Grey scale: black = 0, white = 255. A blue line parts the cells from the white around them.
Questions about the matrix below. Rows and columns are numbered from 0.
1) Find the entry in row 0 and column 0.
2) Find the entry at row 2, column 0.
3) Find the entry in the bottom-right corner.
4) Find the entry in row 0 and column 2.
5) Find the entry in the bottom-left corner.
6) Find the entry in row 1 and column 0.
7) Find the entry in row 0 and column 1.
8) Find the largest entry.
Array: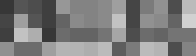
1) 55
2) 63
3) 131
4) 77
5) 145
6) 69
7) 85
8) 209

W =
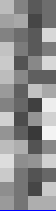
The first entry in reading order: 188
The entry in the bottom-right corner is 174
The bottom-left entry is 154
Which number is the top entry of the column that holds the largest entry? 109
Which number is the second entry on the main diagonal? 168
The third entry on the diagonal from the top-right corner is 109
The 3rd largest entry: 221
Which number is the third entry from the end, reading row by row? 117
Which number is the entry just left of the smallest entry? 95
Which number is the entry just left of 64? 103
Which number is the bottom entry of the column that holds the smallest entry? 174
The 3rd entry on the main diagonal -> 89
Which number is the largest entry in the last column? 243
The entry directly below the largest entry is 136
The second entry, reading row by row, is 130
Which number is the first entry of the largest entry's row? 148
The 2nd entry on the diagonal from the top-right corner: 70
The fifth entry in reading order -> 161

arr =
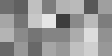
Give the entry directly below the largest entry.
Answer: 132
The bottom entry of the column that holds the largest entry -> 166
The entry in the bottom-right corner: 152
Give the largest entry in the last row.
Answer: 207
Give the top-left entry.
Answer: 110
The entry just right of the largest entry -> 61
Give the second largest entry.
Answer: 221
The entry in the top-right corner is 159
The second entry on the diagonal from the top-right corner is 186
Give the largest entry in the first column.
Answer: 180

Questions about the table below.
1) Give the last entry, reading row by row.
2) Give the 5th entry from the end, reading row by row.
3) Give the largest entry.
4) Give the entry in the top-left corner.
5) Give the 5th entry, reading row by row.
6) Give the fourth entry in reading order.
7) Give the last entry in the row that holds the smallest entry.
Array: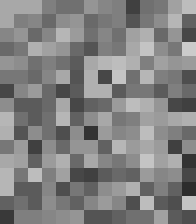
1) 78
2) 112
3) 203
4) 168
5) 112
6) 127
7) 44

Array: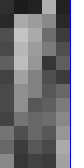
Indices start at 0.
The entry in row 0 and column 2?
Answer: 34
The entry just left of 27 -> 47
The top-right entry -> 34
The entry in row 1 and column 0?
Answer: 41
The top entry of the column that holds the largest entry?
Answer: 27
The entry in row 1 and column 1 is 170
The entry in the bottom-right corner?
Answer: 162
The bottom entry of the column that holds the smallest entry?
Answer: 54
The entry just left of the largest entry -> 79
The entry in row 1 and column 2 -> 156
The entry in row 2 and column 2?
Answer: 170

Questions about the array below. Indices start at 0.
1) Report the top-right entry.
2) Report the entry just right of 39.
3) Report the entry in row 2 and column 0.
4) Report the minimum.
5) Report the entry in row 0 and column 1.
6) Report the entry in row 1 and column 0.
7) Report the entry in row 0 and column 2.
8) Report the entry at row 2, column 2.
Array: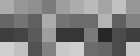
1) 150
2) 75
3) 62
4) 39
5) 150
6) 102
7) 144
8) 90
